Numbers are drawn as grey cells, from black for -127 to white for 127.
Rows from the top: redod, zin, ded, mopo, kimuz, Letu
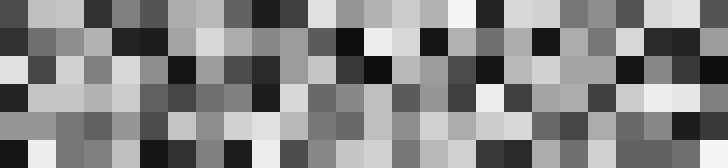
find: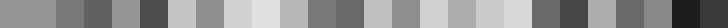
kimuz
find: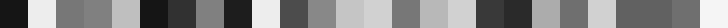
Letu
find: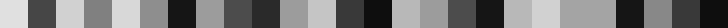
ded

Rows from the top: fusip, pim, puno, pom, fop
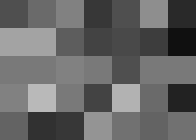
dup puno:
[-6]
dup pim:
[35]
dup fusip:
[-48]
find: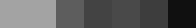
pim

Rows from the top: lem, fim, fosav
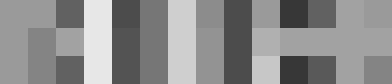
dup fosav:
[4]
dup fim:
[34]
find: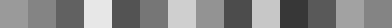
fosav
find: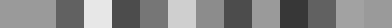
lem

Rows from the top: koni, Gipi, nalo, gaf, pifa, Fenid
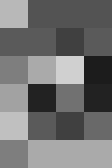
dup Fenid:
[42]
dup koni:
[-44]
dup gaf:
[-93]
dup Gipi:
[-37]
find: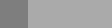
Fenid

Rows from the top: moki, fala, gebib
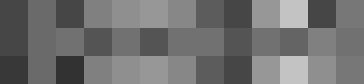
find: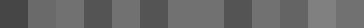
fala
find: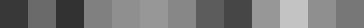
gebib

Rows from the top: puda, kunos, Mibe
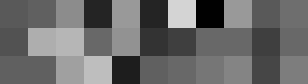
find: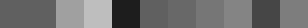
Mibe
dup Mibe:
[-31]

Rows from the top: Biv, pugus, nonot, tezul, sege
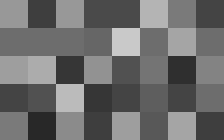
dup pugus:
[-18]
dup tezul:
[-59]
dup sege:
[-65]
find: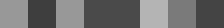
Biv
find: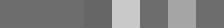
pugus

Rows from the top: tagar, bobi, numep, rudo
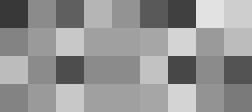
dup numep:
[11]
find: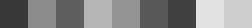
tagar

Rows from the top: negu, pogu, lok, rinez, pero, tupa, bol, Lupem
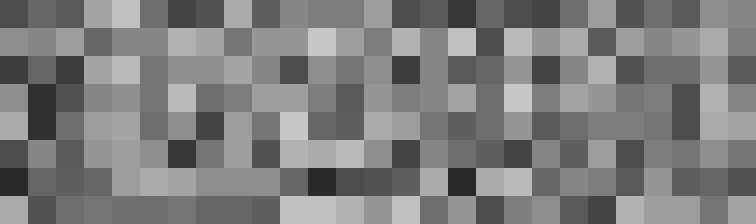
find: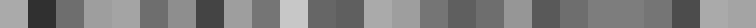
pero
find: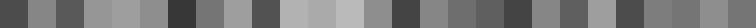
tupa
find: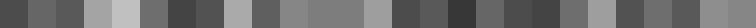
negu
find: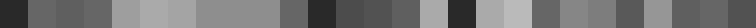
bol

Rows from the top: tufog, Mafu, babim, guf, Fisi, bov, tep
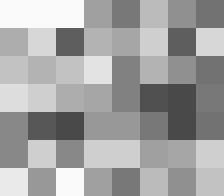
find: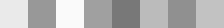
tep
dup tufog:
[122]
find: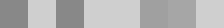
bov

